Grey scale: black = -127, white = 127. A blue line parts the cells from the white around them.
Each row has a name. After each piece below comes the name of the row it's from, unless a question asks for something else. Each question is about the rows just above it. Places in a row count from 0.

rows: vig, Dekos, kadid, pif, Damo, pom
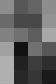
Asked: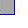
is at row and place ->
kadid, 3
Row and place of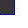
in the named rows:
pom, 2
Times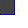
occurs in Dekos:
0
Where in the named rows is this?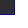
Damo, 3

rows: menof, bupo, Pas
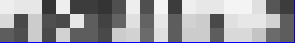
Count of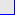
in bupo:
4
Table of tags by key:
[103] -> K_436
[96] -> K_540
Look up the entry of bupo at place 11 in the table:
K_436
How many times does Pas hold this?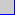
4
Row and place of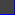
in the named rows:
bupo, 7
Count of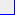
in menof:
4
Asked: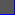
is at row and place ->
menof, 19

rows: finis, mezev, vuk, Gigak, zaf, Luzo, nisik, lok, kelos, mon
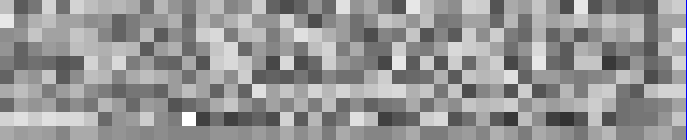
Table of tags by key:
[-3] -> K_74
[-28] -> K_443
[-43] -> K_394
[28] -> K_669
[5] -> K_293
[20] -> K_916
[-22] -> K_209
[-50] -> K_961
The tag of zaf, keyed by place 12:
K_443
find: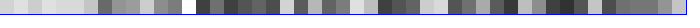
kelos
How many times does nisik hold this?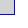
5

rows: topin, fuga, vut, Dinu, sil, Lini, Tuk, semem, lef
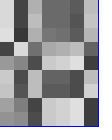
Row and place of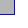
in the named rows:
vut, 6
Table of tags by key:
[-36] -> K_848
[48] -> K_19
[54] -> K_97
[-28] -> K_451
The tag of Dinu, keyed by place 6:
K_451
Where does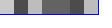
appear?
Lini

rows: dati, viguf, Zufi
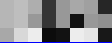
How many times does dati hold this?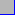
1
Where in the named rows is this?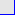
Zufi, 6
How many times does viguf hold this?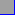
0
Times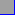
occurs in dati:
1
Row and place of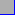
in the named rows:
dati, 2
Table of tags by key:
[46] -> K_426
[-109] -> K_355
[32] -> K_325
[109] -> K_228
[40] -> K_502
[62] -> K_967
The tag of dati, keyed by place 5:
K_502
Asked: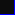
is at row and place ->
Zufi, 3

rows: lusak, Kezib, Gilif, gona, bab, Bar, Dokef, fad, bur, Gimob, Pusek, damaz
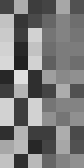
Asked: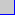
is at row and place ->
Gilif, 0
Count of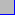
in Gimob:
0
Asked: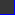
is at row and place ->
Kezib, 1
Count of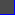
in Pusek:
0

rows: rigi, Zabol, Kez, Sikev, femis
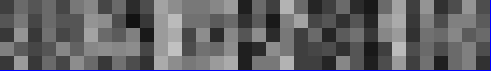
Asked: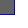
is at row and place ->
Sikev, 5
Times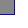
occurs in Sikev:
3
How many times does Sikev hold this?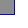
4
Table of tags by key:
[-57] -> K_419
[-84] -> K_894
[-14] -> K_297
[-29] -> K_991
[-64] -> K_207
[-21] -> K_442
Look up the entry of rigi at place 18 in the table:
K_442
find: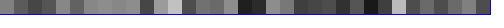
Sikev

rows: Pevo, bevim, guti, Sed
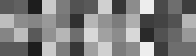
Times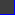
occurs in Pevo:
1
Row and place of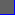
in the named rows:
Pevo, 1
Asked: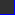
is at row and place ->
bevim, 5
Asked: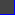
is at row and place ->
bevim, 11

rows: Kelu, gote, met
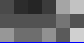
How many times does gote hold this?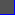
5
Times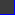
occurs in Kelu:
1
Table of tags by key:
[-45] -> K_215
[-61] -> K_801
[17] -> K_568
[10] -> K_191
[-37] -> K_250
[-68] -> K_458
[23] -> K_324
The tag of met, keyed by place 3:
K_568
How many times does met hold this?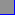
1

